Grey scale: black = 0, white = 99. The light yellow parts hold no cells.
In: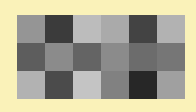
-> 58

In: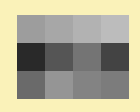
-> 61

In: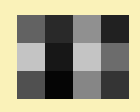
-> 38

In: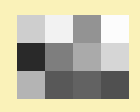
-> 80

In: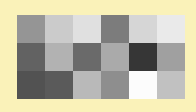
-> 58

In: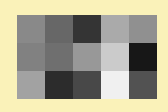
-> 53
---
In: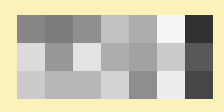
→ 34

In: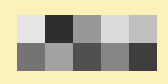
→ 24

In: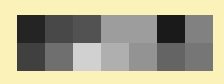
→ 46

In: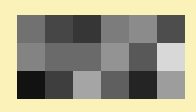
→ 84

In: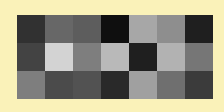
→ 46

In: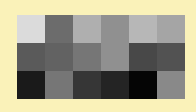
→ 32

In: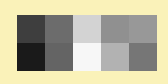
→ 46
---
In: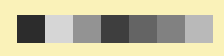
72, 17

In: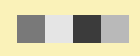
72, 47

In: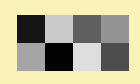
57, 64

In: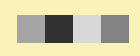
51, 64

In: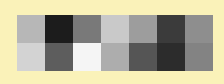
55, 82

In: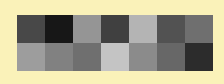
43, 61
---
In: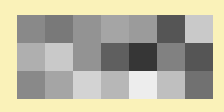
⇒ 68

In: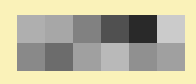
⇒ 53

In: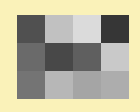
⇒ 41

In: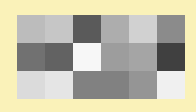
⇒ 44

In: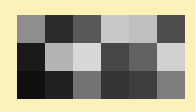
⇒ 10

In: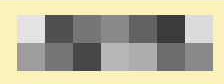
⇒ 61

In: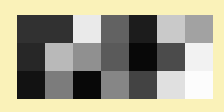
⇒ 15

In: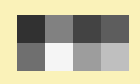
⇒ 43
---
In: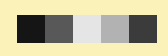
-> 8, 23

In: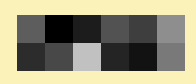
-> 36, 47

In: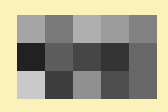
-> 64, 40

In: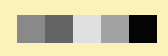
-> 53, 2

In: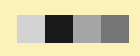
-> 82, 46

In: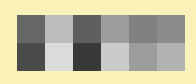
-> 40, 69

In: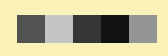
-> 32, 58

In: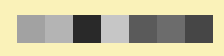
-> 63, 27

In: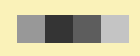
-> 59, 76
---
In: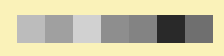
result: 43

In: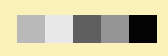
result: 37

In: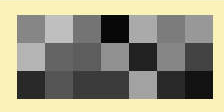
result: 7

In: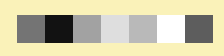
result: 36

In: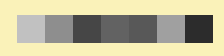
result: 27

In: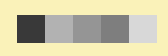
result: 49

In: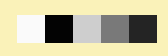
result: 14

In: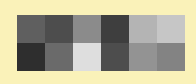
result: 24

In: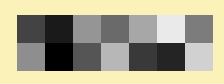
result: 10
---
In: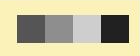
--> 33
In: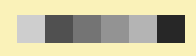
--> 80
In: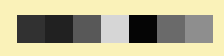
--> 19
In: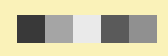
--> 22
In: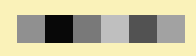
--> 56
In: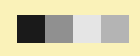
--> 10
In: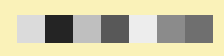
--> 85
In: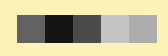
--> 38
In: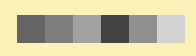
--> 39
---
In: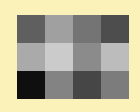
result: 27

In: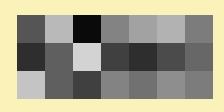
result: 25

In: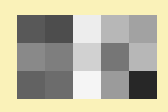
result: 95

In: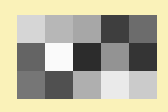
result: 68

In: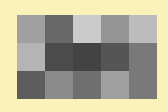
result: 43

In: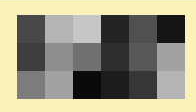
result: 4

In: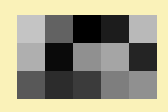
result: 23

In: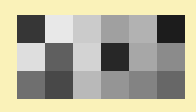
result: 72

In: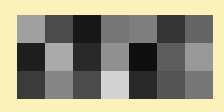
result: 29
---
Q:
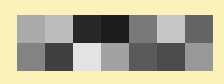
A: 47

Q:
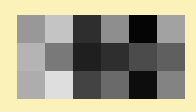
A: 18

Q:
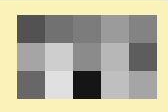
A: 54

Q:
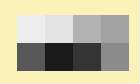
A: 88

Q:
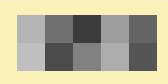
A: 23

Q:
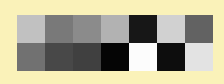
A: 9

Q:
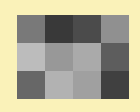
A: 59

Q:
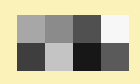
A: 54

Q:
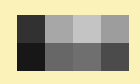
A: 65

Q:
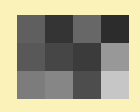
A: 27
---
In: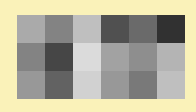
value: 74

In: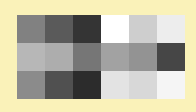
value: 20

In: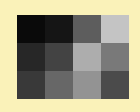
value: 36

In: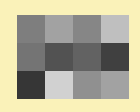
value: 52

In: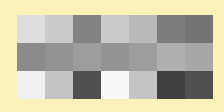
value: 51

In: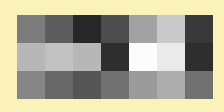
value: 15

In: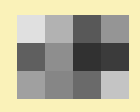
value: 34

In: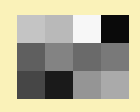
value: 96
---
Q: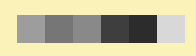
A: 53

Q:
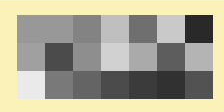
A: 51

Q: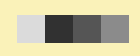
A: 33

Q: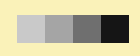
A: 43

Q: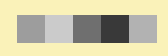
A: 43

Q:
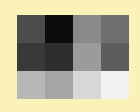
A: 53

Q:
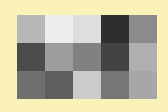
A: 86

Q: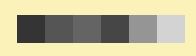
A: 39

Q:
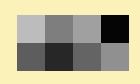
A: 62

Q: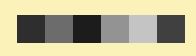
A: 11
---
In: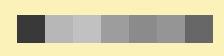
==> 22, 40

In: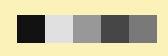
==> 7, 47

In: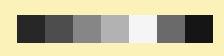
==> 15, 8

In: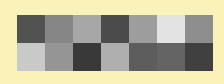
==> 32, 25

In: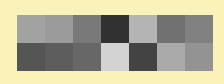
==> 63, 57

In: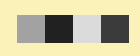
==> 63, 23

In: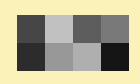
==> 27, 8

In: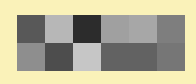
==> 34, 46

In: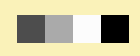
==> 30, 0
